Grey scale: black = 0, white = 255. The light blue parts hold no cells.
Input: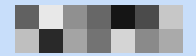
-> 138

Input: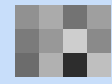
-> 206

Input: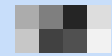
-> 80

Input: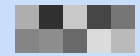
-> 219

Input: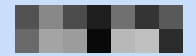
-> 192

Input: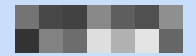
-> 228

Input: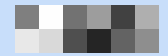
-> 99

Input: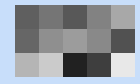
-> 137

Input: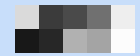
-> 164
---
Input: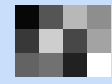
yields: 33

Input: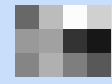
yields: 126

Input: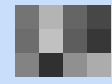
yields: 144

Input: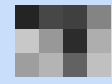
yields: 98

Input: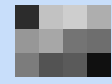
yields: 90

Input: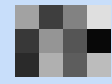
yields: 93

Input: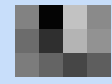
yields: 70

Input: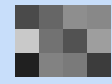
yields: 122
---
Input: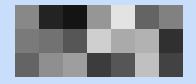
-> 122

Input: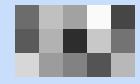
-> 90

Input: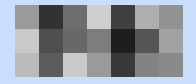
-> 201

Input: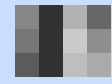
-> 119

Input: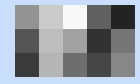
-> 84

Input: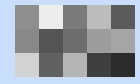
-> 137
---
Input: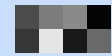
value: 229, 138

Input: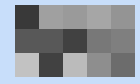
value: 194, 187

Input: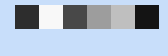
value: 248, 191

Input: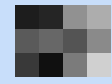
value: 208, 173

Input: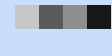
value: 199, 143

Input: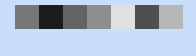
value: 225, 183

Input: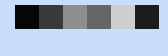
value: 207, 142

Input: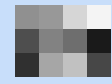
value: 244, 214
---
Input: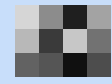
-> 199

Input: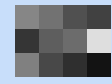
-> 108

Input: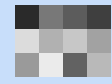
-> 199

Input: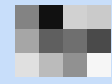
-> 111

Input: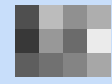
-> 107

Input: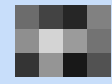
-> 155
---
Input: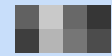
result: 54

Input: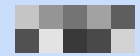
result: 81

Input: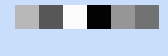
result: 87

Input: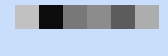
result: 12

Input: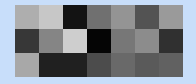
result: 32

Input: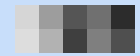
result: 221

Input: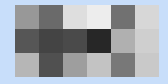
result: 80

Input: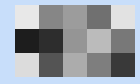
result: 220
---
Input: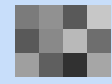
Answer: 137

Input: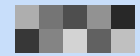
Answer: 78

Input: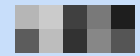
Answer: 64

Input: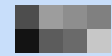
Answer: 157

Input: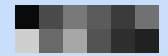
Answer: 91

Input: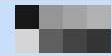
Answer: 150

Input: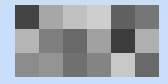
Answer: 161
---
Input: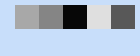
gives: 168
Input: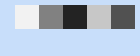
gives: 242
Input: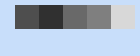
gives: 78
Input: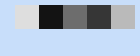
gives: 222
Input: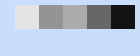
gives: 228
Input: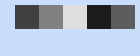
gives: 64
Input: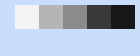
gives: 243
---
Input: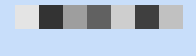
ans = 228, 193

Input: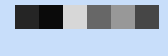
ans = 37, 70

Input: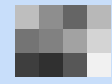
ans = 190, 241

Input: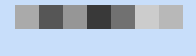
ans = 170, 184

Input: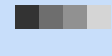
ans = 51, 213

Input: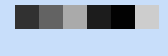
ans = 49, 205
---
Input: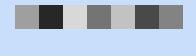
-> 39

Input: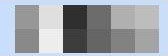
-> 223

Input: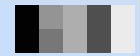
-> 148

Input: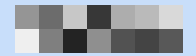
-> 108

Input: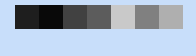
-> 9

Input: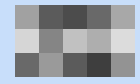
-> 91
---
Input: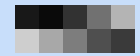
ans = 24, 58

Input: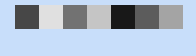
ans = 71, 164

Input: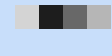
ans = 212, 182

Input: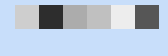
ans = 206, 86

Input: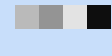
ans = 186, 14

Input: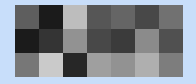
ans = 94, 125
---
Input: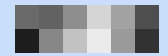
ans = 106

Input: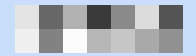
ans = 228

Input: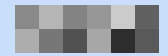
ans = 137

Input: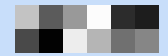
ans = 195

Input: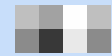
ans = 191

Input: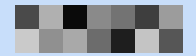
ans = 74

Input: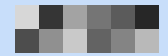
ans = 215

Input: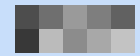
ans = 77

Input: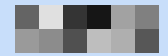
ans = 100

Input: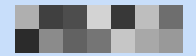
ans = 175
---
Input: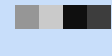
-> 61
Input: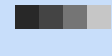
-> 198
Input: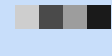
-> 26
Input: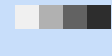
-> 45
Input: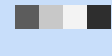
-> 46
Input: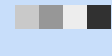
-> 49
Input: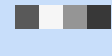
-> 56
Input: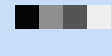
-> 238
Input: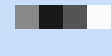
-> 251
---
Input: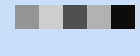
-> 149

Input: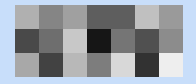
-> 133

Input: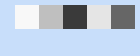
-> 191

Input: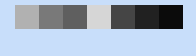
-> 95

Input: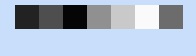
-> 108

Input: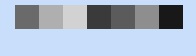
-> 106

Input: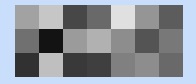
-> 120

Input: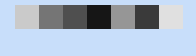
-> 117
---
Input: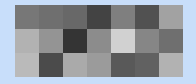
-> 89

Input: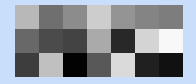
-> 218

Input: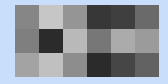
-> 43

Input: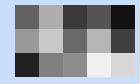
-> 141

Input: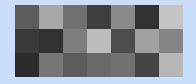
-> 112

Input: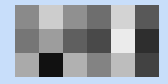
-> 131

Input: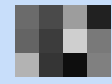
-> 53

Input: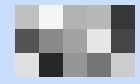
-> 150

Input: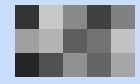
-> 145

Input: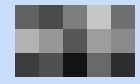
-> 19
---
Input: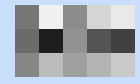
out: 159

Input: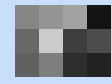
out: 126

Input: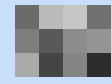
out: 69

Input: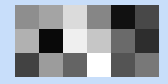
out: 255

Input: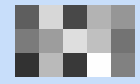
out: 57

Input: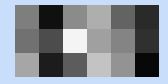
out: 195
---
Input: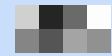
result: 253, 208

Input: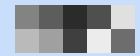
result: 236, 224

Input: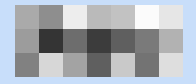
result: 251, 237

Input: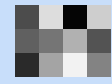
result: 242, 221

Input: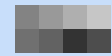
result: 198, 175

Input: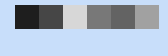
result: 215, 161

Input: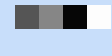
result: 253, 134
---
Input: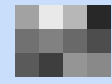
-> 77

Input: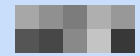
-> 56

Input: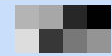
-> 148

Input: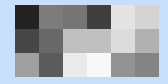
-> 177

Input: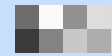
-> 173

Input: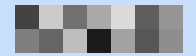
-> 142

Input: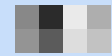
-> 194

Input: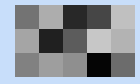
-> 179
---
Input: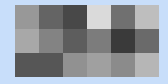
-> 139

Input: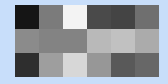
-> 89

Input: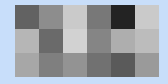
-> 90

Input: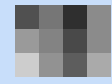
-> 93

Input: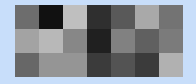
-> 59

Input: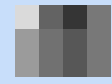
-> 87
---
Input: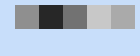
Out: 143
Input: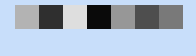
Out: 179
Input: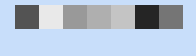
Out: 83
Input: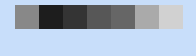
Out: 136
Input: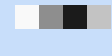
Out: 249
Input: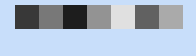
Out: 56
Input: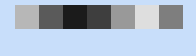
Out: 183
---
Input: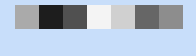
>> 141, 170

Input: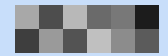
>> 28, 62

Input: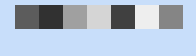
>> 133, 92

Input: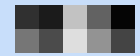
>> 5, 118

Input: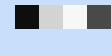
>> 73, 14

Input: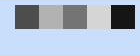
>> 21, 77

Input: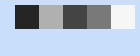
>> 246, 37

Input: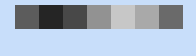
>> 106, 92

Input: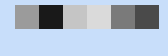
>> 74, 155

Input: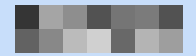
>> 82, 98
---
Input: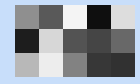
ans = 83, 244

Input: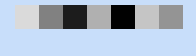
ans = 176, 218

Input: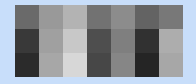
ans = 78, 215

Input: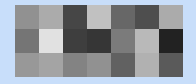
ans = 54, 225

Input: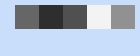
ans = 80, 243

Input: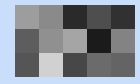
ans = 165, 209

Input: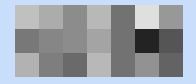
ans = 164, 223

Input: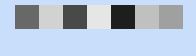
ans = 230, 230
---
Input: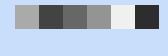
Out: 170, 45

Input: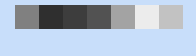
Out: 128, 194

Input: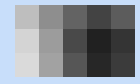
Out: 190, 59

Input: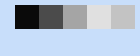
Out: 10, 195

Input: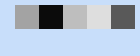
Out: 163, 89

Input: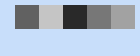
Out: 97, 162

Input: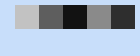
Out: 194, 46
